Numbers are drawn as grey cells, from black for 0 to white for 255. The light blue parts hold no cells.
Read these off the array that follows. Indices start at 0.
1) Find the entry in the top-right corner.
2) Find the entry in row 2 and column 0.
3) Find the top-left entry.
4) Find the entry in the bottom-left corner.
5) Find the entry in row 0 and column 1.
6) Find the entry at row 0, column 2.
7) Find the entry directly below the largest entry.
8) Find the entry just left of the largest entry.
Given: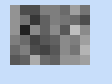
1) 116
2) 147
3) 147
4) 87
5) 76
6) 76
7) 126
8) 87

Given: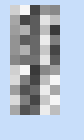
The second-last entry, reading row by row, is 236
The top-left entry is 208
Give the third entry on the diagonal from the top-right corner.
92
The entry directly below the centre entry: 57
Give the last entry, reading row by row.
189
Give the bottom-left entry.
166
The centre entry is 114
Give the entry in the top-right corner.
135
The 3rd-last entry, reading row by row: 104
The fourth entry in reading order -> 147
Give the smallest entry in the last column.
57

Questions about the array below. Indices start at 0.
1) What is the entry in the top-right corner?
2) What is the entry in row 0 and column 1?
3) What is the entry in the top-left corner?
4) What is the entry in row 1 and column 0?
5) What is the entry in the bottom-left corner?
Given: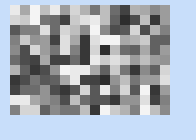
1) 156
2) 168
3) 234
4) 213
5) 128

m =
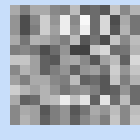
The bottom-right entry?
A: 197
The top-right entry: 179
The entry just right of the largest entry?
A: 108
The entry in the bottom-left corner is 136
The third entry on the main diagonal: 126
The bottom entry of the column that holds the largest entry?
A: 136
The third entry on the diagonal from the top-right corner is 87
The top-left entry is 170
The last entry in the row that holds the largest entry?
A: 117
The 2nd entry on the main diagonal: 77
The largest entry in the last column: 216
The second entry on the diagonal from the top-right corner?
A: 170
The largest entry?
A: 248
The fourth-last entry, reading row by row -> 126
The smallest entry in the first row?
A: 87
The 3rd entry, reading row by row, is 170
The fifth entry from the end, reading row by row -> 160
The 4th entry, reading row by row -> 170

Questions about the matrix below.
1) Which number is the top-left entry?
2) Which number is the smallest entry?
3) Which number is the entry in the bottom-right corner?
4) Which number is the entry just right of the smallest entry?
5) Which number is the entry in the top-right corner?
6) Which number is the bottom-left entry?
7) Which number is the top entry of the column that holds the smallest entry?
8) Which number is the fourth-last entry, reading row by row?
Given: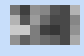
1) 116
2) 54
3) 168
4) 72
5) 179
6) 145
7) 84
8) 107

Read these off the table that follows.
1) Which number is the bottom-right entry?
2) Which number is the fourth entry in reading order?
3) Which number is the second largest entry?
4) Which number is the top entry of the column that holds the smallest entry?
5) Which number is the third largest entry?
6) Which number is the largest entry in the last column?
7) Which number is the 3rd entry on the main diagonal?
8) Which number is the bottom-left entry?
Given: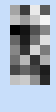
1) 40
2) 90
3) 234
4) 164
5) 224
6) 245
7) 80
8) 193

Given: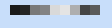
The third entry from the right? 174
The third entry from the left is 120
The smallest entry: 25
